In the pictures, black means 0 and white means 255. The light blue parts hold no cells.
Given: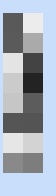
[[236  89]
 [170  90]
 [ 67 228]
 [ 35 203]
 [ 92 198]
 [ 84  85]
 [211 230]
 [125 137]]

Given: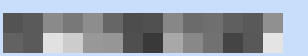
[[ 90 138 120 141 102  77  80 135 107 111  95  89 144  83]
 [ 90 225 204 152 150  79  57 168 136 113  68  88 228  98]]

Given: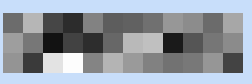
[[182  70  44 130  93  97 112 151 140 107 167 108]
 [119  18  66  45 103 185 192  26  85 118 139 158]
 [ 58 227 253 132 180 154 129 114 120 150  67 148]]

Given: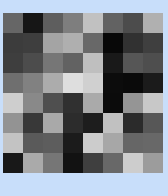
[[ 22  94 126 193  98  76 176 102]
 [ 62 164 175 104   8  49  63  60]
 [ 76 118  98 191  25  86  78  62]
 [129 172 222 208  12  10  27 111]
 [137  79  48 170  11 149 200 206]
 [ 56 169  44  29 193  43  87 147]
 [ 90  93  27 204 167 102 104 195]
 [170 118  18  63 104 205 156  24]]

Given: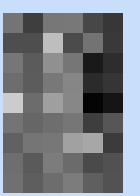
[[ 62 119 120  71  55 116]
 [ 78 190  75 115  57  78]
 [ 91 144 118  25  45 118]
 [ 92 120 134  43  53 109]
 [108 159 135   4  21 204]
 [102 110 118  62  86 116]
 [117 119 161 167  59  97]
 [ 90 124 107  74  81 110]
 [ 94 109 124  95  82 112]]

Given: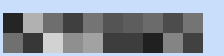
[[177 110  63 116  84  93 107  76 116  37]
 [ 55 210 143 162  61  61  32 132  65 112]]

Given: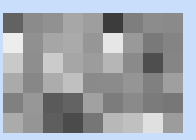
[[139 145 167 158  60 126 140 138  98]
 [144 166 170 150 230 153 121 132 237]
 [142 203 166 156 182 138  78 133 201]
 [135 172 192 138 139 149 128 159 170]
 [151  90  99 161 124 138 123 119 128]
 [149  94  75 118 184 192 224 156 171]]
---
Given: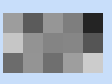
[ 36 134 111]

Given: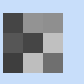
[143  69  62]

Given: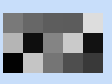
[221 202 117]

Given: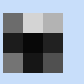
[179   8 116]

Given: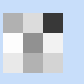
[ 56 145 233]

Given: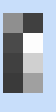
[64 74]
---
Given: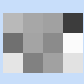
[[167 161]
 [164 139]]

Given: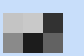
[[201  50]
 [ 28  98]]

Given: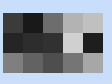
[[ 25 109]
 [ 45  49]]

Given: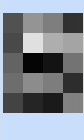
[[148 126]
 [224 174]]

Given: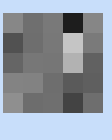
[[111 121]
 [110 120]]

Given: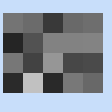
[[107  57]
 [ 82 130]]

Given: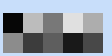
[[188 120]
 [ 60  94]]
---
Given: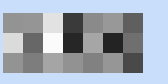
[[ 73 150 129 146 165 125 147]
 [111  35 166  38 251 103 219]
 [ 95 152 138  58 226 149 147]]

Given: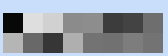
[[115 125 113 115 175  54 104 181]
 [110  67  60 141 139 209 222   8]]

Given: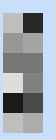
[[172 190]
 [ 73  26]
 [129 221]
 [119 119]
 [164 151]
 [ 40 190]]

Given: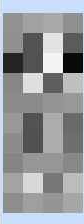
[[166 149 159 141]
 [188 119 216 163]
 [136 150 151 133]
 [111 173  81 140]
 [106 172  82 152]
 [152 149 139 140]
 [191  95 223 134]
 [ 10 243  82  37]
 [ 91 227  82 144]
 [144 168 161 146]]

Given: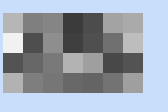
[[159 115 100 104 118 126 178]
 [ 83  72 159 179 121 103  83]
 [189 112  79  63 142  78 241]
 [170 163  76  59 133 127 182]]

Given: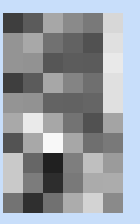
[[138 211 172 113  47 115]
 [172 171 121  45 124 201]
 [155 191 126  32 102 201]
 [121 111 167 248 168  83]
 [164  81 115 167 234 169]
 [224 101  98  99 146 148]
 [224 111 132 167  91  62]
 [233  91  92  86 146 148]
 [224  81  98 113 168 148]
 [215 121 138 167  91  62]]
